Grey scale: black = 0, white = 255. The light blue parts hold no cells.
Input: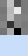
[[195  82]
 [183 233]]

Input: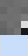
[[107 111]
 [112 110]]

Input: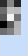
[[135  36]
 [191 185]]

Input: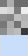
[[173 109]
 [211 125]]

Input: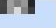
[[158 127]
 [155 217]]

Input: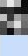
[[232 177]
 [ 47  25]]

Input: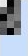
[[  6 113]
 [ 39 119]]

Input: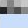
[[132 183]
 [111  79]]
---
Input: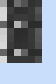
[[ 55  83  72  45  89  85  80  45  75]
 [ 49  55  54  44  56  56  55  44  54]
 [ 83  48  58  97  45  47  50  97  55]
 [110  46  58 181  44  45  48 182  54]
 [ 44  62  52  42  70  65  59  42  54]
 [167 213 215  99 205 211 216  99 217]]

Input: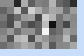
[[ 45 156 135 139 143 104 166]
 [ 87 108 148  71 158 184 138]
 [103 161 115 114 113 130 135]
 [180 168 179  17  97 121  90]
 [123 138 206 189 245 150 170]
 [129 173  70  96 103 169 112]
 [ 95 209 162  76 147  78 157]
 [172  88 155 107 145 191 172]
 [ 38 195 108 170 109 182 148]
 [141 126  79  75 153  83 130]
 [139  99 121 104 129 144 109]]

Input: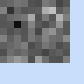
[[ 86 110 127  89  88 137  91  82 123]
 [ 71  93 178 148 104 106  79  96  81]
 [111 192  87  99 146 110 105  88  83]
 [121 174 121  78 131 131 118  69 109]
 [ 77  93  82  90  70 101  91  86 155]
 [ 82  89 169 132 116 118  77  88  79]
 [112  84 118  84  84  87 125 109 136]
 [116 100 111  14  93 114 113  99 152]
 [103  50 104  88  81  95 103 110 133]
 [ 97 130  87  86  99 129  96  80 108]]

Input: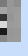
[[142 155 157 157 152 154]
 [151 153 149 154 151 152]
 [122 165  53 216  26 135]]

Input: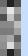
[[ 78 160 124 187 160  94 137  98]
 [ 35 230 196 138 124 168 219  34]
 [107 147  79 137 123 151 143 125]]

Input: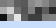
[[108  41 130]
 [134  92 123]
 [152  55  62]
 [138 128  63]
 [ 89  84  93]
 [ 95 114 229]
 [132 208 145]
 [124 174  19]]

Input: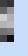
[[ 51 146 177 184 124  17]
 [ 62 102 207 179 115  68]]
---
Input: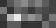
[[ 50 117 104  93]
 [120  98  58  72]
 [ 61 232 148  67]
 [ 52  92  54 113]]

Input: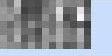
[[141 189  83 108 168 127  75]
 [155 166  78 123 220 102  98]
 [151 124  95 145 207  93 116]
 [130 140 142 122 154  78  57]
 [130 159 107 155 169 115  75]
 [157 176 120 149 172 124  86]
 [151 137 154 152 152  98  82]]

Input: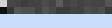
[[212  69  66  75  92  72  71  68]
 [ 15  84  79  82  61  67  76  79]]

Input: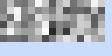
[[131 124 157 200 182 115 169 207]
 [127 247 177 158 191 106  94  92]
 [152 242 118 192 187 147 176 153]
 [ 77 152 147 239 135 140 200 182]
 [177 176 158 254 137 191 167 209]
 [ 98 113 159  77 194 204 226 164]]

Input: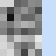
[[212  98 139]
 [137 124 121]
 [166 141 104]
 [141 157 167]
 [129 118 102]
 [210 202 173]
 [215 133 128]
 [205 150 183]]

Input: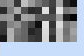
[[134  54 154  91 163  15]
 [ 41 173  41 223 228 136]
 [145  51 156  84 159   5]
 [ 58 146  66 224 219 146]
 [ 54 118  37 219 197 162]
 [ 23 110  60 216 197 150]]

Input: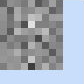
[[ 98 136 163 118 113]
 [149 168 140 157 119]
 [146 171 192 125 159]
 [141 138 225 128 122]
 [139 181 148 186 144]
 [ 99 123 138 160 114]
 [144 138 178  92 131]
 [147 173 143 146 139]
 [151 149 197 120 121]
 [126 147  61 176 150]]

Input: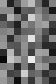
[[161  93 188  37]
 [140  24  89  99]
 [ 58 130 209 112]
 [102  32 118 162]
 [129  52 104  84]
 [143 120 226  61]
 [151  85  89  42]
 [ 42  78  60 157]
 [  9 167 237 101]
 [121  39  56 144]
 [162  76  99  49]
 [152  16  54  86]]
